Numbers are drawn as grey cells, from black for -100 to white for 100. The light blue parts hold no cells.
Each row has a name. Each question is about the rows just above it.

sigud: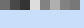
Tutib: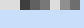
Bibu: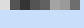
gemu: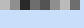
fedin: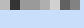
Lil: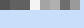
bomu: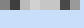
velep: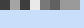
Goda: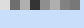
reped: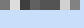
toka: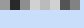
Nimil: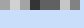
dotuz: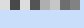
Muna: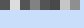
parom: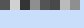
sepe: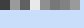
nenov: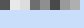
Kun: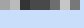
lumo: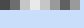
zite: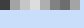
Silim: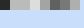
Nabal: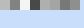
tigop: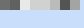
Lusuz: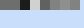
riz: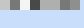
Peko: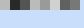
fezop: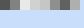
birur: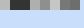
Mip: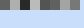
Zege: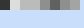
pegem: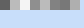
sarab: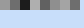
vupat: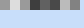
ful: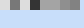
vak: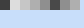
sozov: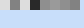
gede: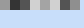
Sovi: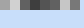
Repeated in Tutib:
[73]
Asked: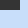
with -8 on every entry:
[-67 -67]
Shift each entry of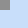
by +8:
[20]
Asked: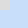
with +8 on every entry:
[81]

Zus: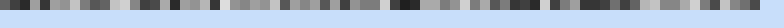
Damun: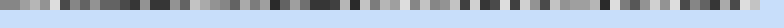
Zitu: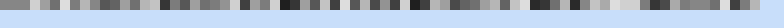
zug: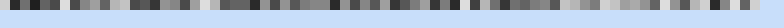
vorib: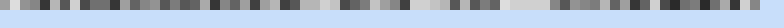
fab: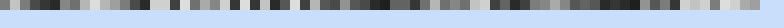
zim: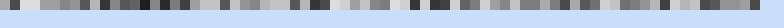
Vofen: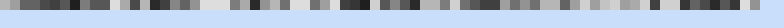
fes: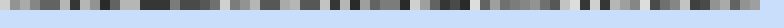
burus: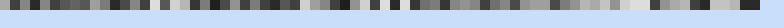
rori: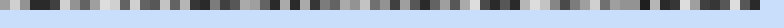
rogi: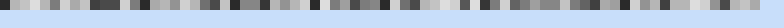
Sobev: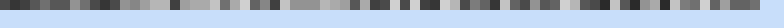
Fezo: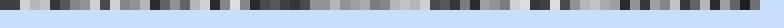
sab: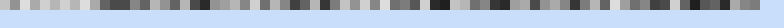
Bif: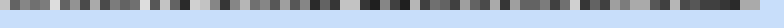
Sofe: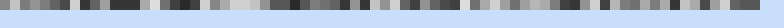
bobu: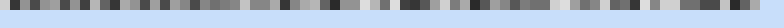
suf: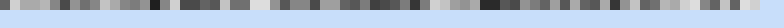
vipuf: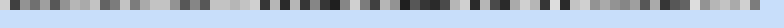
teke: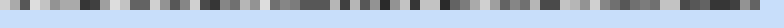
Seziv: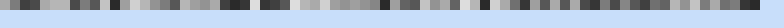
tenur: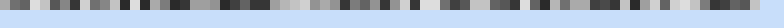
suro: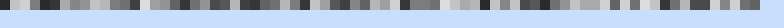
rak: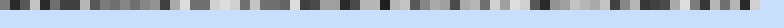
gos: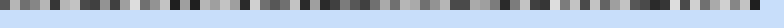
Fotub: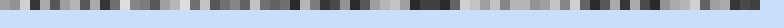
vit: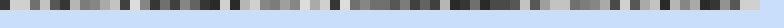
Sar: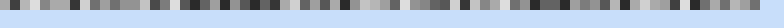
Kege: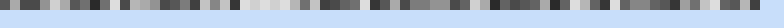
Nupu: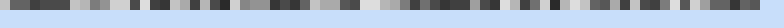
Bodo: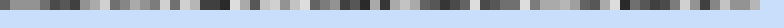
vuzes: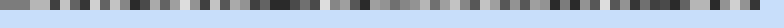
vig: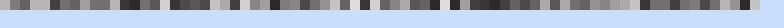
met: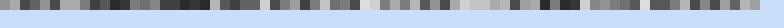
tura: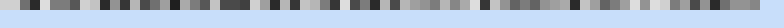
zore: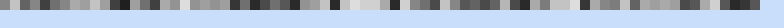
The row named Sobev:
[-42 -58 -50 -32 -12 -32 -32  15 -12 -42 -58 -42  15   5  25  43  43 -50
  25  33  33  53 -12  33  63 -22   5 -50  53  15  15  15  43  33  25 -32
  33 -50 -42  63 -42  63 -50 -58  63  43 -42  -3 -22 -58  53 -22 -42  15
 -32 -22  63  43 -32 -42 -67  53 -32 -67  15  33 -67  53  -3 -12  63 -22
  25 -22 -22 -12]
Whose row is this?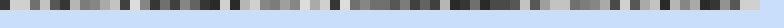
vit

